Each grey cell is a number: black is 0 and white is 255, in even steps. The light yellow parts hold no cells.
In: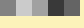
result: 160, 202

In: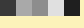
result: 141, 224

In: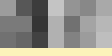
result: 176, 197

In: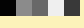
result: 104, 239

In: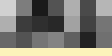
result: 40, 209

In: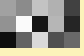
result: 23, 250

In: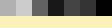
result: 24, 204

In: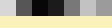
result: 27, 215

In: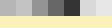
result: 103, 231
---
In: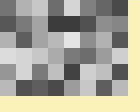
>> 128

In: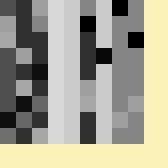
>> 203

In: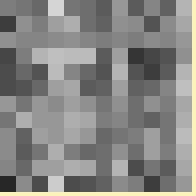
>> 133

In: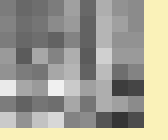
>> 174

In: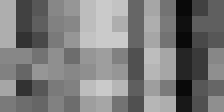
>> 9

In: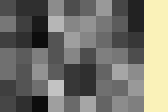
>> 153
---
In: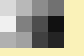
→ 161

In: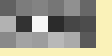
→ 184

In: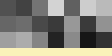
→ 138

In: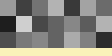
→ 171

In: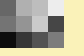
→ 54

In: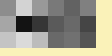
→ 105

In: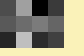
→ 191

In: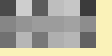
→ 175

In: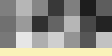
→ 148

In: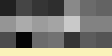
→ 53
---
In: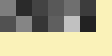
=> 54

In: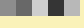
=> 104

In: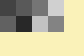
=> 97

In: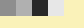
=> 142

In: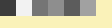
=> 117

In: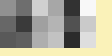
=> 174
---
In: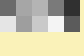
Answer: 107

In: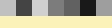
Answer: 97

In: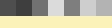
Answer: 113

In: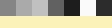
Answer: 97

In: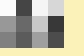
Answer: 76

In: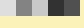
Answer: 131

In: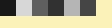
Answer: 69

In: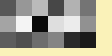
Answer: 42
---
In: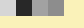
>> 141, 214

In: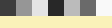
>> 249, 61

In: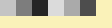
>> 77, 196

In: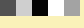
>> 163, 82

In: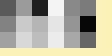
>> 123, 161

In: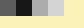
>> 212, 93

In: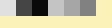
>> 129, 224

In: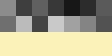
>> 90, 111

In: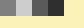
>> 47, 127

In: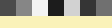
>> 112, 75
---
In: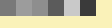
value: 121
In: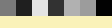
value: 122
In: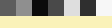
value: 93
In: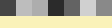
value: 69
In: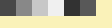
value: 72
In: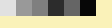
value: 225
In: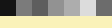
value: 20
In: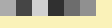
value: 171
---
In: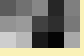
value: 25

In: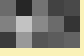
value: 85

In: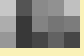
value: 70

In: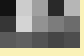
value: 83

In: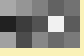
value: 135

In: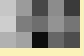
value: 13

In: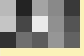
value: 92
